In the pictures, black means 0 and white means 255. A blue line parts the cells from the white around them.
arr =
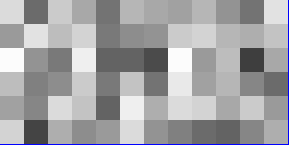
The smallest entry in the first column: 154
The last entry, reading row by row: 174
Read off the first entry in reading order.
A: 219
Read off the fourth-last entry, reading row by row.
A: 107
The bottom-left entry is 211
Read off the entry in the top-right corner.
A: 226
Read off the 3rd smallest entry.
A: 75
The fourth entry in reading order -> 168
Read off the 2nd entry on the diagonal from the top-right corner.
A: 174
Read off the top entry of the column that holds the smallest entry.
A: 115
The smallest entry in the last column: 107
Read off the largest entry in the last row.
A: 219
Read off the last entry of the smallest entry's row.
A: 168
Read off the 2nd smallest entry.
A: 68
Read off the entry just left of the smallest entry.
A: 189
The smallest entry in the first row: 107
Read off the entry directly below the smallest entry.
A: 134

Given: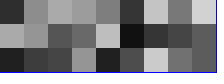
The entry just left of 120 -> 196
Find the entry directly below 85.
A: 69
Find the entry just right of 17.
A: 53
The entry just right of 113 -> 92
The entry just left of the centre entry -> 105
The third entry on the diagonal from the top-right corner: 203
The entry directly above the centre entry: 126
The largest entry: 210

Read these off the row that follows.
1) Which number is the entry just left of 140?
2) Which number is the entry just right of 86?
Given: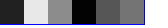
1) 232
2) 116
